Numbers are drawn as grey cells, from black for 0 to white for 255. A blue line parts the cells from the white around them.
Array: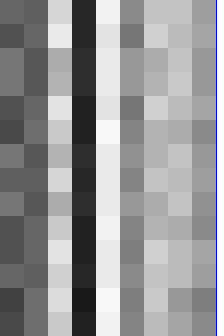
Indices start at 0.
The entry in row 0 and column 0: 102
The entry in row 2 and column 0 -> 118
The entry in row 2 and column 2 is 172
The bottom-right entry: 138
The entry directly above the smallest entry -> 39
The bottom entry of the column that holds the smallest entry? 33
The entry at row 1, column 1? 102
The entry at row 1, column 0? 81
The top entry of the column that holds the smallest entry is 39
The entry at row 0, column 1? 95
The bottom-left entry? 73
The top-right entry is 158
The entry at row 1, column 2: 234
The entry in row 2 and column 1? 87
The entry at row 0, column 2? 214
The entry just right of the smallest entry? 248

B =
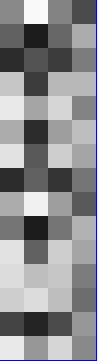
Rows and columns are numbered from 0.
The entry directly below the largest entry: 28
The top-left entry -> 137
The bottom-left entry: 233
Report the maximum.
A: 249
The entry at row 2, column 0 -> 44
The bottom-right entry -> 137
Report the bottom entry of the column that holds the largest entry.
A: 151
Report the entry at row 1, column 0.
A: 97
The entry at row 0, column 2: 131
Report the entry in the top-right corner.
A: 75
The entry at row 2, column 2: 60

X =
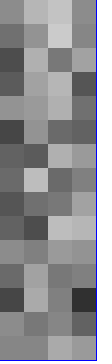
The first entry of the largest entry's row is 112
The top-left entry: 140
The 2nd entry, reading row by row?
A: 182
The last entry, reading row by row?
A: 154
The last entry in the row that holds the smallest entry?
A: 48
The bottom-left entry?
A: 134
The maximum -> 203
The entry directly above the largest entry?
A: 195
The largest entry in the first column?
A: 147
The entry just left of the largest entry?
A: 147
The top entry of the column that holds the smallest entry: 140
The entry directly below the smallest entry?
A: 98
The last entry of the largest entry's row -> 134

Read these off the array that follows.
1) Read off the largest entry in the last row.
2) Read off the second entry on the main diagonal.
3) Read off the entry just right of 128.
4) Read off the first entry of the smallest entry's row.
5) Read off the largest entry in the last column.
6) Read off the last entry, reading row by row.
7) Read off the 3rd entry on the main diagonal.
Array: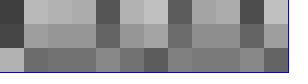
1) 178
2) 158
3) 122
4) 63
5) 192
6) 100
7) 114

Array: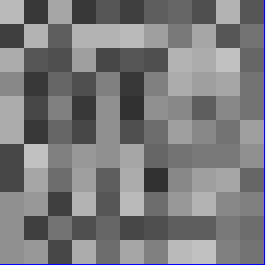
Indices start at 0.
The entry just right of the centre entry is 109
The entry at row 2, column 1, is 86
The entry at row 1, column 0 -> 63
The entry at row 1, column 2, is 94
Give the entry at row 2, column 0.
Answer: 172
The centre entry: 79
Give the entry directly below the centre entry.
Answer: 166
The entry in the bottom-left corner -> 144
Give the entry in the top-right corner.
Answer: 86
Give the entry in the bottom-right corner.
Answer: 115
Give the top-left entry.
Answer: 186
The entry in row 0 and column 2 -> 166
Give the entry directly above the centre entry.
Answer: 49

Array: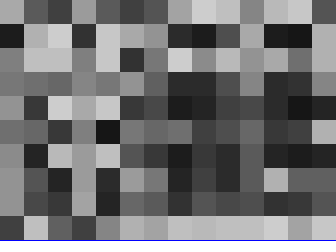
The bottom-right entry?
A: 199
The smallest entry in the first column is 28
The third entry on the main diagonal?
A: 191
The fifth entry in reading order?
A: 90
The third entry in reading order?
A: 64
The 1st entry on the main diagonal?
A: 169
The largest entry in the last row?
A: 205
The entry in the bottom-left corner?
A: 64
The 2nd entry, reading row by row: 90
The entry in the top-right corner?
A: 84
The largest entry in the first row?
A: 205
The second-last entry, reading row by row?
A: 163

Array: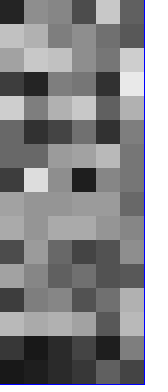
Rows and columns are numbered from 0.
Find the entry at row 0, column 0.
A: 36
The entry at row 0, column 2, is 134
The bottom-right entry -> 68
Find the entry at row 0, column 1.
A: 142
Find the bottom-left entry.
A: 24
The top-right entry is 96
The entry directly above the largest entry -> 206
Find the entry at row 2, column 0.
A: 162
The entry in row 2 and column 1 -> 200
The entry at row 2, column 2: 193
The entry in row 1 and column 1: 177
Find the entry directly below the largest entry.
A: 177

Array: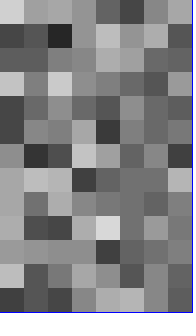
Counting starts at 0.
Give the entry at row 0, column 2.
167
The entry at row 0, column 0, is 208
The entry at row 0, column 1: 160
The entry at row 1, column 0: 70
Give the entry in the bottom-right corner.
93
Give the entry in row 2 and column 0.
93
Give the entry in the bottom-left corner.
64
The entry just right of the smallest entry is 148
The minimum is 38
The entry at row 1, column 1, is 85
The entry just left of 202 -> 127
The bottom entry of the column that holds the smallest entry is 70
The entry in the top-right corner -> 167
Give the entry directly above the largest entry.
120
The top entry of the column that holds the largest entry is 99
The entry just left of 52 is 142
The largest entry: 216
